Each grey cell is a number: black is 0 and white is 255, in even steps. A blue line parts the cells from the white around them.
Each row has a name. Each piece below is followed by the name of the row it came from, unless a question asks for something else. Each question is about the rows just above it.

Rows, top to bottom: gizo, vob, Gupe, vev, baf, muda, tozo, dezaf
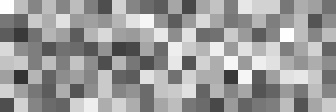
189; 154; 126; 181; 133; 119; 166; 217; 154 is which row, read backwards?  vob
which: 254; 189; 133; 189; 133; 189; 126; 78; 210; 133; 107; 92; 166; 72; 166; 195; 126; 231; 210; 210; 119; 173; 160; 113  gizo
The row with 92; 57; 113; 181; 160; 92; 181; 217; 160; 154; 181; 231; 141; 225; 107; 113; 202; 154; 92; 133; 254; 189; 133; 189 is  Gupe
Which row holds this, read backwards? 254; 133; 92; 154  Gupe

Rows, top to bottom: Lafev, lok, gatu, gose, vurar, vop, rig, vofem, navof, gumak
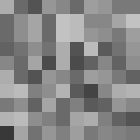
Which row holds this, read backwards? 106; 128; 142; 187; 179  navof
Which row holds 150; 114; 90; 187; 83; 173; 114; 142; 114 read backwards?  gose
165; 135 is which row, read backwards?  lok
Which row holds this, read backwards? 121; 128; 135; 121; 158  gumak
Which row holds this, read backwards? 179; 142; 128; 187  rig
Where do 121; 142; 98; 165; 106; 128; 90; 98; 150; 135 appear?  vofem

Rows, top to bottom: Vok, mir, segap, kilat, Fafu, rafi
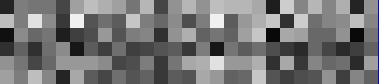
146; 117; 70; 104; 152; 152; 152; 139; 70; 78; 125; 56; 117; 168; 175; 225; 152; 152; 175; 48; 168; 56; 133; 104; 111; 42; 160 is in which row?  Fafu
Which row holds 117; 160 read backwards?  Vok
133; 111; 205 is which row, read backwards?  mir
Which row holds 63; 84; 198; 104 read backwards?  rafi
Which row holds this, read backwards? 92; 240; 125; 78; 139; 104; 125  mir

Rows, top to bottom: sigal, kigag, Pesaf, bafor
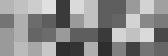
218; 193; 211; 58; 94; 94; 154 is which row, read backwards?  Pesaf
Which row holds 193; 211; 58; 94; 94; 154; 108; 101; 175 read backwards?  Pesaf
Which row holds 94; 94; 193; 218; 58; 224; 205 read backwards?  sigal
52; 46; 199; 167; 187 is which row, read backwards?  bafor

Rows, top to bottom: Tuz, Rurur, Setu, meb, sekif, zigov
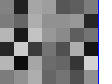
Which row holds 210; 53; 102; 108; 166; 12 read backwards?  sekif
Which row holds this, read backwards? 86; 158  Tuz
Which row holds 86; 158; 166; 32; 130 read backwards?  Tuz
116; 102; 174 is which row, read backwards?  zigov
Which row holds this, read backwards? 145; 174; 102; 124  Rurur
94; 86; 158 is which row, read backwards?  Tuz

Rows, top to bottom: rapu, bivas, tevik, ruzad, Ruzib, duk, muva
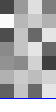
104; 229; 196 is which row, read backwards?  ruzad
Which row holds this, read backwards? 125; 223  rapu
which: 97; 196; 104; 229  muva
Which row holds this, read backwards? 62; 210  Ruzib
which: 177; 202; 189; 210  duk
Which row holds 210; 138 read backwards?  Ruzib

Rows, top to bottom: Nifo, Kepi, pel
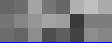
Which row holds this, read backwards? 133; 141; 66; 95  pel
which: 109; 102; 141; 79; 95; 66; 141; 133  pel
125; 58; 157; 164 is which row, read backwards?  Kepi
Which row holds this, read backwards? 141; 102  pel

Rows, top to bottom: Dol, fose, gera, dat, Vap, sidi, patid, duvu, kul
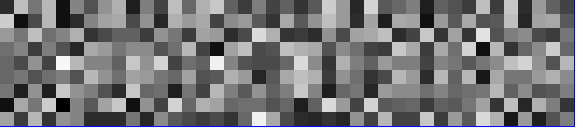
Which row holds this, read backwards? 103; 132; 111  patid
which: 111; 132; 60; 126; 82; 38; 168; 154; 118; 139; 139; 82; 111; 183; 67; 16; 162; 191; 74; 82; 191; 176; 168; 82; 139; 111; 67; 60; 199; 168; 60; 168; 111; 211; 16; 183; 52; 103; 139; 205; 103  dat
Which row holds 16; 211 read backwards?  dat

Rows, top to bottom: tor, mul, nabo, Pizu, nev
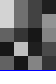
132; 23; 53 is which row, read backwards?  nabo
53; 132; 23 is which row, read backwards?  nev
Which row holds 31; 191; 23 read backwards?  Pizu

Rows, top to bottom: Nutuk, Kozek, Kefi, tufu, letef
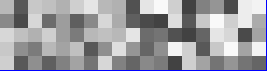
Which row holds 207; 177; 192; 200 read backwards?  Nutuk
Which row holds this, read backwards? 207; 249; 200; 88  Kozek
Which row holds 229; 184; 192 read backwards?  Kefi

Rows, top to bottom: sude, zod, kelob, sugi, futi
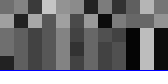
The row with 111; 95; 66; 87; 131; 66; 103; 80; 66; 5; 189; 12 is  kelob
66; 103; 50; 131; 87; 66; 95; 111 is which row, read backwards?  sugi
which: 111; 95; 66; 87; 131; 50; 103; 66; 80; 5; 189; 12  sugi
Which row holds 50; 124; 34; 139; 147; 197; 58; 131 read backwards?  sude
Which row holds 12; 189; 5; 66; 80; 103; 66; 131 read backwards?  kelob

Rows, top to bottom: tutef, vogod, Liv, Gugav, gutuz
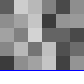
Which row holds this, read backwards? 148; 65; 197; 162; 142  gutuz
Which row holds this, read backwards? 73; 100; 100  Liv

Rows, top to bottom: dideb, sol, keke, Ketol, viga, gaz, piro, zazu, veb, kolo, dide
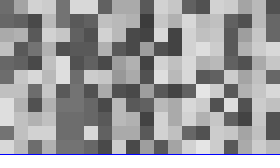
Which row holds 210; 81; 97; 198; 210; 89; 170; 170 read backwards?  dideb
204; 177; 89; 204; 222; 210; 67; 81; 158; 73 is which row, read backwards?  Ketol
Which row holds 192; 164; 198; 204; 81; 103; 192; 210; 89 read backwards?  kolo
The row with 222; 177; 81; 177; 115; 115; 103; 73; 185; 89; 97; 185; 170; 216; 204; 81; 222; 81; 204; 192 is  zazu
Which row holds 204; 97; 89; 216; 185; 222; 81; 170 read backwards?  gaz
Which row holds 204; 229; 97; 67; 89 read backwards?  piro

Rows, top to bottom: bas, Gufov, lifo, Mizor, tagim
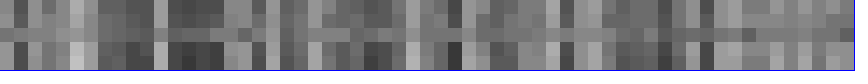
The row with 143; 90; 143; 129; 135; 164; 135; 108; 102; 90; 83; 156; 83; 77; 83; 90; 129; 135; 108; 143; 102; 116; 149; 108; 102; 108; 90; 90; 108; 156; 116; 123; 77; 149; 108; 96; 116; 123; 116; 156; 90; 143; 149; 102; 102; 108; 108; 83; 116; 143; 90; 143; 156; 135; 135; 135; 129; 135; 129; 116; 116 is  Gufov
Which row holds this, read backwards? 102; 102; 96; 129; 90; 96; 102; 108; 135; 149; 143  lifo
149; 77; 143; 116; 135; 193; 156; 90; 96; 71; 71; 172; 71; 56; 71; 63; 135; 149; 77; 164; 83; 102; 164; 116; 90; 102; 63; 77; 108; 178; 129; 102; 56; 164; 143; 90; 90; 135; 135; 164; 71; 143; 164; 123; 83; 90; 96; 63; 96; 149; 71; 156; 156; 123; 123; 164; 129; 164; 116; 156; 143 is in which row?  tagim
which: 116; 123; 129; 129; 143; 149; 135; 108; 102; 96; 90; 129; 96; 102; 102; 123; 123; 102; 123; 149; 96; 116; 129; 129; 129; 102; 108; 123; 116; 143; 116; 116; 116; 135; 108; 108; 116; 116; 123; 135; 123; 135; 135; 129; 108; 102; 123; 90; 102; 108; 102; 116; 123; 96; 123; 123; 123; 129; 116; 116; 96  lifo

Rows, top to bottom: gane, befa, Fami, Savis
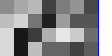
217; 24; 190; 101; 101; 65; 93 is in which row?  Savis
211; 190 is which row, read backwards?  befa
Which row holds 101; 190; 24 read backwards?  Savis

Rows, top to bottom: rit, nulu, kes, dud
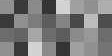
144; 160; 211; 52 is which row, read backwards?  rit
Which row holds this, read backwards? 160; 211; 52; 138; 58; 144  rit
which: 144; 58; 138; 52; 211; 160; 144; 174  rit
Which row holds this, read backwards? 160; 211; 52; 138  rit
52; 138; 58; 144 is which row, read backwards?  rit
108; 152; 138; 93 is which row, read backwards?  kes

